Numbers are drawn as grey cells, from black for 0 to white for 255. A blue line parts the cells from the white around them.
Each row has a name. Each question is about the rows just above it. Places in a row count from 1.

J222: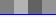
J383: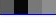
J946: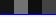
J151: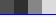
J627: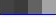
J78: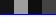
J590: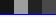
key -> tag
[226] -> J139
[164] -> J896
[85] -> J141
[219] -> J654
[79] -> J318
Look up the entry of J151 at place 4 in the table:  J654
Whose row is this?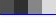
J151

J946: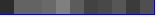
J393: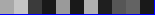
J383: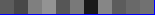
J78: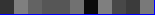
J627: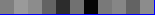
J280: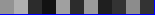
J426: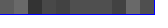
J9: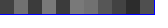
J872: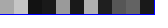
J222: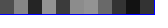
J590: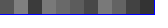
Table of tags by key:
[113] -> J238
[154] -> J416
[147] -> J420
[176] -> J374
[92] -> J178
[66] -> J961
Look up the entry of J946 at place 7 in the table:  J961
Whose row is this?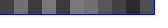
J9

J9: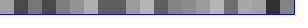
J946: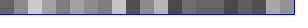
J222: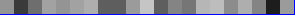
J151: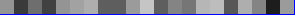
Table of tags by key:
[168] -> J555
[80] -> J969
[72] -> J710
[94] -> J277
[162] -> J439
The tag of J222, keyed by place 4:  J439
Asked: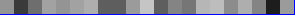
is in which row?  J222
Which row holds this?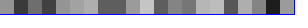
J151
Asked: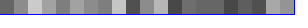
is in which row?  J946

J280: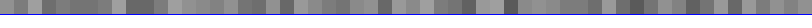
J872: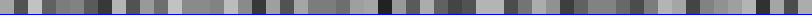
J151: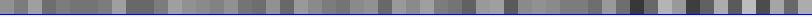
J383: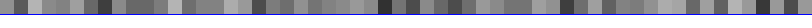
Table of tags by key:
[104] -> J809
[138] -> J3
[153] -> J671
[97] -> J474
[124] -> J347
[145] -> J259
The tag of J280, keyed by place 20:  J259
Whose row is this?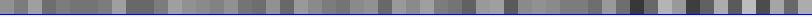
J151
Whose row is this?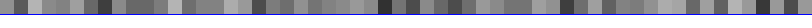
J383
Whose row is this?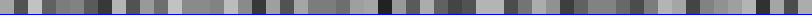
J872

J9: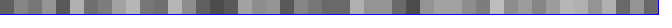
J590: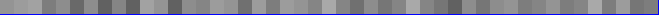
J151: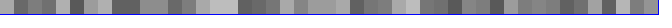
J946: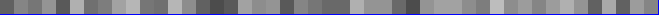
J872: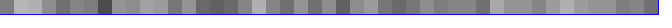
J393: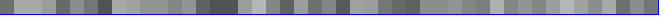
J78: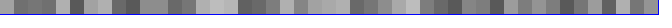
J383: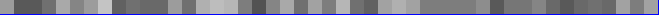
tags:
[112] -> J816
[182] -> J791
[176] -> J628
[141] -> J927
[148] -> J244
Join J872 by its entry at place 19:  J628
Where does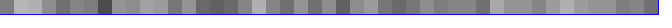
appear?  J872
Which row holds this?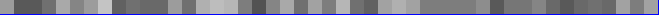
J383

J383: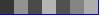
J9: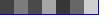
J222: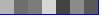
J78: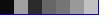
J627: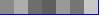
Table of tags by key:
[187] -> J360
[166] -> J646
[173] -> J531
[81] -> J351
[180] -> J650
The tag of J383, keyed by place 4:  J650
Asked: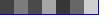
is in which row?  J9
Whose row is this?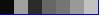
J78
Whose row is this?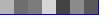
J222

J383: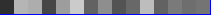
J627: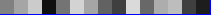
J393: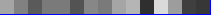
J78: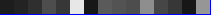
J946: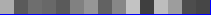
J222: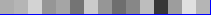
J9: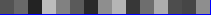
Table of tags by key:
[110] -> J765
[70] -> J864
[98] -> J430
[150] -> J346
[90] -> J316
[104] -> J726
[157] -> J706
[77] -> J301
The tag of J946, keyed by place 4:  J726
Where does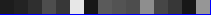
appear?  J78
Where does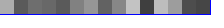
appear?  J946
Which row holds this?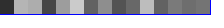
J383

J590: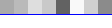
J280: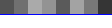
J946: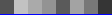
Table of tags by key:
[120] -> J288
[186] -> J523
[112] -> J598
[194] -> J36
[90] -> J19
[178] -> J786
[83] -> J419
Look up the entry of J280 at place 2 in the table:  J598
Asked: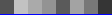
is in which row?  J946
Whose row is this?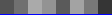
J280
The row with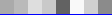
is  J590

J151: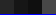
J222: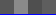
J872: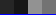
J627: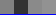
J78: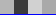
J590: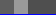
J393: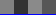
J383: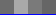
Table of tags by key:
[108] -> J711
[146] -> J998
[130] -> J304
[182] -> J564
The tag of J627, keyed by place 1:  J304
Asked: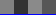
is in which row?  J393
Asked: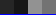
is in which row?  J872
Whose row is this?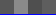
J222
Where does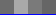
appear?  J383
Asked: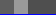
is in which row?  J590

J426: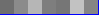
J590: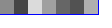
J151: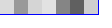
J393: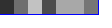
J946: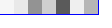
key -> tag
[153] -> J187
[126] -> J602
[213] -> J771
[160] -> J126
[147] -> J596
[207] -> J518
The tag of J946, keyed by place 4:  J518
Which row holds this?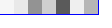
J946
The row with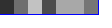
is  J393

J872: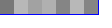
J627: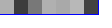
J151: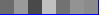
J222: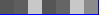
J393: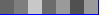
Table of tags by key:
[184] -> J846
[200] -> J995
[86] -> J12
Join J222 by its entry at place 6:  J995
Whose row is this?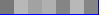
J872
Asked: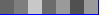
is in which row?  J393
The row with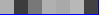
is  J627

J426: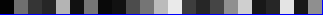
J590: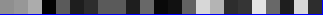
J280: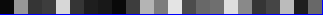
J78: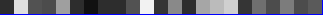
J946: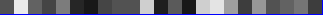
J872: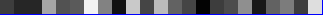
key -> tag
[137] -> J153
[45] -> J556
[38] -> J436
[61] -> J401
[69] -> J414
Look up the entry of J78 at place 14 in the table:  J556
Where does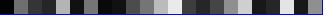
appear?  J426

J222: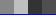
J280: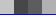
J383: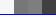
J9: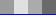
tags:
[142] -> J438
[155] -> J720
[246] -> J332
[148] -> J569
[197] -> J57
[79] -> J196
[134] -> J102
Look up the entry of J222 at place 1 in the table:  J102
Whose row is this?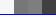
J383
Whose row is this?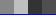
J222

